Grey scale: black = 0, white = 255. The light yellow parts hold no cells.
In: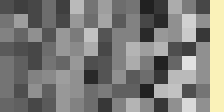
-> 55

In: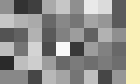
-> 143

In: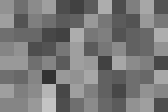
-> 173

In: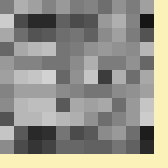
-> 83

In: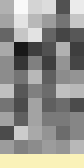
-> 87
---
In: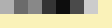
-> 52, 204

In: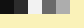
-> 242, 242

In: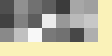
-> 235, 248

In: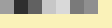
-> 199, 217

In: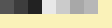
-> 232, 232

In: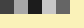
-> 28, 199
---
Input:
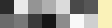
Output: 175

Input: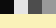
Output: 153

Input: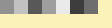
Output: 158

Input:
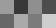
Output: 77

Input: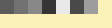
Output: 53

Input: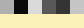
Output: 88

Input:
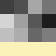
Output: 117
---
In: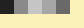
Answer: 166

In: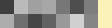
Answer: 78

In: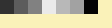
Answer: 162

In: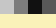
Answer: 17

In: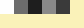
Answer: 137

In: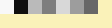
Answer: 157

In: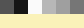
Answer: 159

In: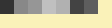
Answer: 67

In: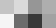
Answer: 150
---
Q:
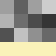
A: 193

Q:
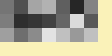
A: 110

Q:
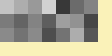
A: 115

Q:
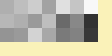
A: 154

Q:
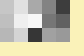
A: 212

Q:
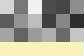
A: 99

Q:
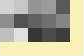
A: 224

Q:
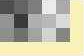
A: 111

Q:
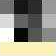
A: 7
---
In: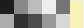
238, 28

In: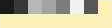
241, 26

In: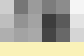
245, 61

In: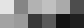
228, 18

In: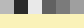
233, 42

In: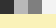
243, 49

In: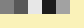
231, 28

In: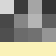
215, 52

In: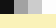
253, 17
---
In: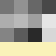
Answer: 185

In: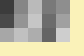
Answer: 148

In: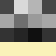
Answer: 111

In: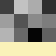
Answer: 83

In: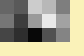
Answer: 61

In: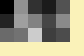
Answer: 159
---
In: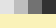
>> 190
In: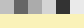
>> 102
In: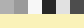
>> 154
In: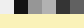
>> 20
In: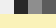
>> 40
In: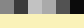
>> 59
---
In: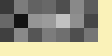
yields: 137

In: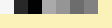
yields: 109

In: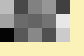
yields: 150

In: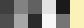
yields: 226

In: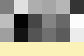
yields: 182

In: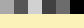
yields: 108

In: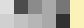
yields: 169

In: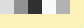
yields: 249

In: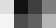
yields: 63
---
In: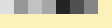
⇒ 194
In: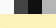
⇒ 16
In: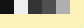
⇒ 52
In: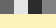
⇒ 44
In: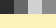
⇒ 209
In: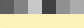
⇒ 199
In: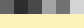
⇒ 73
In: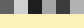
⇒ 30
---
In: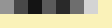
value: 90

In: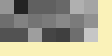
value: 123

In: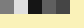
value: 21

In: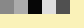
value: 6

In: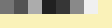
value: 33

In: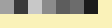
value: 139

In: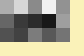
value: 43
